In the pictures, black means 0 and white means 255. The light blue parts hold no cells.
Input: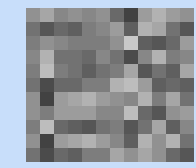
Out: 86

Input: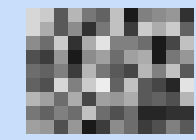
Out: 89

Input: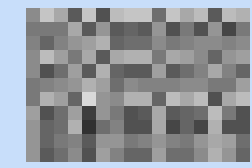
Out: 101

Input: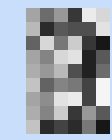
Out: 23

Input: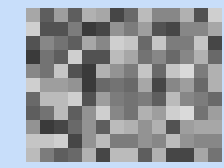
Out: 115
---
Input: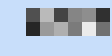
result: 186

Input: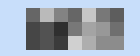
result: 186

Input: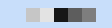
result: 227

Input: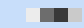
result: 109

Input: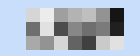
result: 236

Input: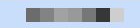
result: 131
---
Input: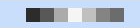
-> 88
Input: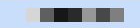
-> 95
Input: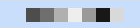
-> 111
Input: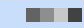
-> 142
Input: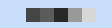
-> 91
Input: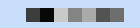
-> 8
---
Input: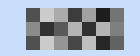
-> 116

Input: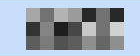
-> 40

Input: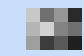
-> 42

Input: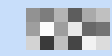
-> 192

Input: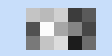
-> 90

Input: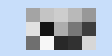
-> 152

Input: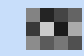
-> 100

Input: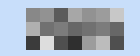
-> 200

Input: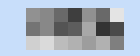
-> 228
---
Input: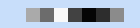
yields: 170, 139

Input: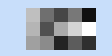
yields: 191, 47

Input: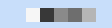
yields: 246, 181

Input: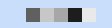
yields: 96, 233

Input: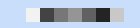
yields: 242, 200

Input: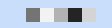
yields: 116, 212

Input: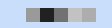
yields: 154, 173

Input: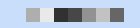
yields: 174, 102

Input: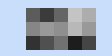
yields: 92, 69

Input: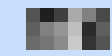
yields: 84, 84
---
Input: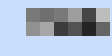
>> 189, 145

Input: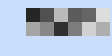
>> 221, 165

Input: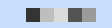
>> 155, 52

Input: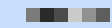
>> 94, 123

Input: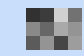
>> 114, 91

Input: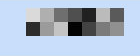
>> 90, 44

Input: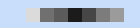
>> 155, 219

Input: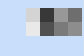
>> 110, 233

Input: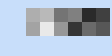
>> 64, 163
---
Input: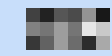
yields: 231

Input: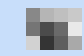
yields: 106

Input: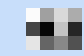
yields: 195

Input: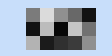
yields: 197

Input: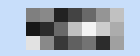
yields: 205

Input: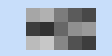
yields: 144

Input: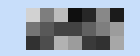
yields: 126

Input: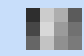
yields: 155
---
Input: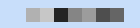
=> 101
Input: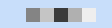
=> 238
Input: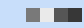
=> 55
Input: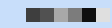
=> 223
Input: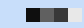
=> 232
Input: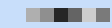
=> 122
